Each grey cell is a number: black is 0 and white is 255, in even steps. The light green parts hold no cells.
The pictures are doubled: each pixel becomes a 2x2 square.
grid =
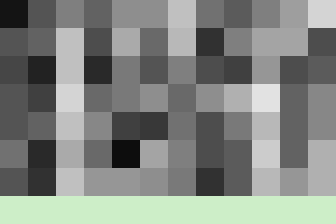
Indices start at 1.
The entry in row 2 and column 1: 84
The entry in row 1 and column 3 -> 127
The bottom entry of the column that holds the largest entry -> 184
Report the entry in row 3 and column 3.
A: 192
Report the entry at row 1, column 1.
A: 20
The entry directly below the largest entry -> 184
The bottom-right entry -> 176
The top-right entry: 212
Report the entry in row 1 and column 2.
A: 84
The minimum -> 13
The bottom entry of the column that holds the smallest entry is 150
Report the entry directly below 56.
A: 164
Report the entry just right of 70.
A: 34
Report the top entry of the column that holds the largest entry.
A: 127
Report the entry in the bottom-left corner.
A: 84
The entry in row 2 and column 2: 98
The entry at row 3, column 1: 70
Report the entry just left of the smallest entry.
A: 105

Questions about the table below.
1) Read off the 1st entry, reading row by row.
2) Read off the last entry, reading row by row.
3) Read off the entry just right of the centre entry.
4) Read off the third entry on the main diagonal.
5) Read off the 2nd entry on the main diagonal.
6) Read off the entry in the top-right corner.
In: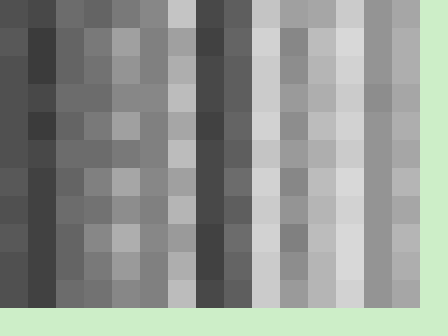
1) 80
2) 166
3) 94
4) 100
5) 59
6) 166

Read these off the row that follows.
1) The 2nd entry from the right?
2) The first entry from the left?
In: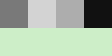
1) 173
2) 121

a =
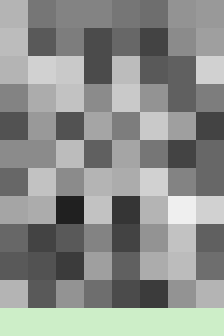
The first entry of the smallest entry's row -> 165
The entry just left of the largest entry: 180
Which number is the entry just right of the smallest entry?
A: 194
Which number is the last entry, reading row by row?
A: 180
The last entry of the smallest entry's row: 209
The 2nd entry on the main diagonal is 89
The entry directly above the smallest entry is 139
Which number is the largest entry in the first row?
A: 180
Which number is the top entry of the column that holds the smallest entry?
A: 131
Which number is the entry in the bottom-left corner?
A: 180
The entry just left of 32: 172
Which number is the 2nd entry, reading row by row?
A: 118
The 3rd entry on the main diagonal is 201
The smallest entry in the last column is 67
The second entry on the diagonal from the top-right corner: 139
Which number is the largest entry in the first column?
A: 188
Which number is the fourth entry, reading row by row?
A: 131
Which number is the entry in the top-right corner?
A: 153
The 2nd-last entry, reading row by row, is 147
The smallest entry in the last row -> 59
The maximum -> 239
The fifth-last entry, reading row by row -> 110
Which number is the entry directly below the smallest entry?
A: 89
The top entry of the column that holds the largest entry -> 147
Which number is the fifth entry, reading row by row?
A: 118
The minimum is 32

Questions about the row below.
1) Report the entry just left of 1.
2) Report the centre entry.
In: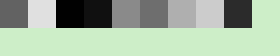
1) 224
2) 138
